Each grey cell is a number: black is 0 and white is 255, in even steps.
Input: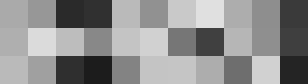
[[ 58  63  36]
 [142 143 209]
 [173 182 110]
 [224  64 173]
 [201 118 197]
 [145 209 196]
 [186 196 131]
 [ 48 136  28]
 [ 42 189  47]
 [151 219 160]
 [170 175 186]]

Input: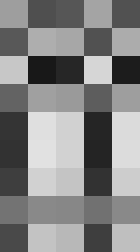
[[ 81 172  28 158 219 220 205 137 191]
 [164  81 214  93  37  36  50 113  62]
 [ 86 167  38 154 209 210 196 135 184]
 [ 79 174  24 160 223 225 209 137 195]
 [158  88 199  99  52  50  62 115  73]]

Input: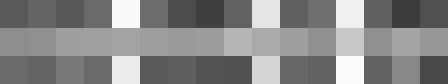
[[ 80 151  72]
 [ 60 163 136]
 [ 97 143  98]
 [240 199 252]
 [111 143  98]
 [ 96 158 103]
 [228 170 214]
 [ 98 182  81]
 [ 64 156  83]
 [ 76 152  95]
 [108 158  90]
 [250 163 235]
 [106 159 105]
 [ 88 158 120]
 [100 144 100]
 [ 89 141 106]]

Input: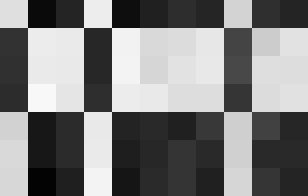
[[ 36 226 221 225  38  41  36]
 [ 47 204 222 220  65  41  53]
 [211  68  72  53 207 208 214]
 [ 37 231 232 221  56  41  32]
 [ 45 220 226 221  32  52  52]
 [ 32 217 214 233  41  39  42]
 [ 14 242 243 236  35  30  21]
 [237  39  39  46 233 234 243]
 [ 36 234 233 229  43  43  31]
 [ 10 236 234 248  23  23   3]
 [223  50  48  44 210 217 215]]

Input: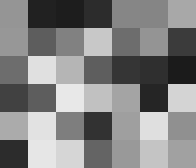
[[168  59  27 212 144 161]
 [133 148  47  37 223 196]
 [134 109  53 164 159 153]
 [ 44 200  94 193  50 100]
 [ 29 129 181 232 126 214]
 [ 33  93 224  93 226 230]
 [149 151 109  65 171  44]]

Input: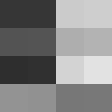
[[206 179 226 120]
 [203 174 211 119]
 [ 54  84  48 145]
 [ 54  83  46 147]]

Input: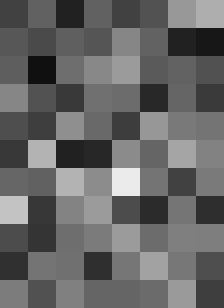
[[174  23  81  58 116 130 122  46 126  78  62]
 [152  33  98 101 121 165  65 117 127 119 154]
 [ 82  98  90  40 151 101 116  43 108 162 107]
 [ 65 134 155 108  61 139 235  76 155 118 101]
 [ 97  85 136 112 105  39 140 155 123  47 101]
 [ 33  95 110  57 143  33 179 131 110 112 128]
 [ 97  74  16  82  62 179  97  55  52 116  81]
 [ 65  87  94 134  78  56 102 195  76  48 124]]
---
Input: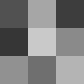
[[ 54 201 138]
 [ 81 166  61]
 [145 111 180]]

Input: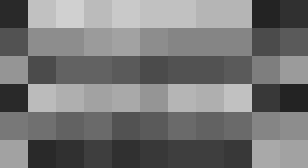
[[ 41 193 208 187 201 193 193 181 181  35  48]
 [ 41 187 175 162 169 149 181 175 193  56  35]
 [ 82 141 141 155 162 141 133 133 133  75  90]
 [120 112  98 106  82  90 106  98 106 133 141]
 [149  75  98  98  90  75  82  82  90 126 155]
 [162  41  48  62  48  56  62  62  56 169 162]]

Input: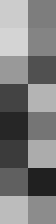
[[ 67 180]
 [ 59 172]
 [188 140]
 [212 132]
 [204 125]
 [ 38 117]
 [153  80]
 [ 96  32]]

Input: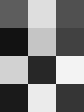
[[ 26 235  53]
 [ 93 222  80]
 [ 18 197  65]
 [210  39 243]]

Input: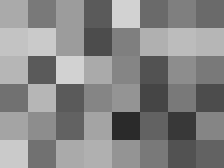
[[195 202 156  76 127 176 188 182]
 [113 182  90 133 148  69 121  76]
 [164 141  98 164  42  98  56 133]
 [170 121 156  90 210 106 127 106]
 [202 113 170 176 148 121  82  98]
 [182  90 210 170 133  82 141 121]]

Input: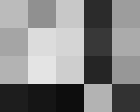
[[179 228 206  37 151]
 [165 220 213  56 171]
 [187 144 200  43 157]
 [ 29  21  13 179  50]]

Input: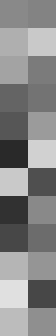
[[ 41 209]
 [175 201]
 [ 86 155]
 [181 149]
 [188 143]
 [ 49 137]
 [137 131]
 [163 123]
 [100 115]
 [ 71 108]
 [201  79]
 [224  71]]

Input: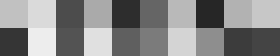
[[ 53 237  83 224  95 123 212 142  60  68]
 [193 218  76 170  45 101 185  38 178 199]]
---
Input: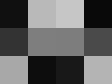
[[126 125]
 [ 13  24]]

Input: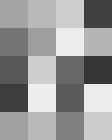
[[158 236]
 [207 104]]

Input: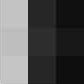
[[45 24]
 [38 15]]

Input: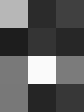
[[ 52  39]
 [250 123]]

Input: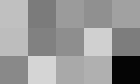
[[129 142]
 [213 169]]

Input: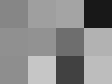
[[146 110]
 [198  65]]
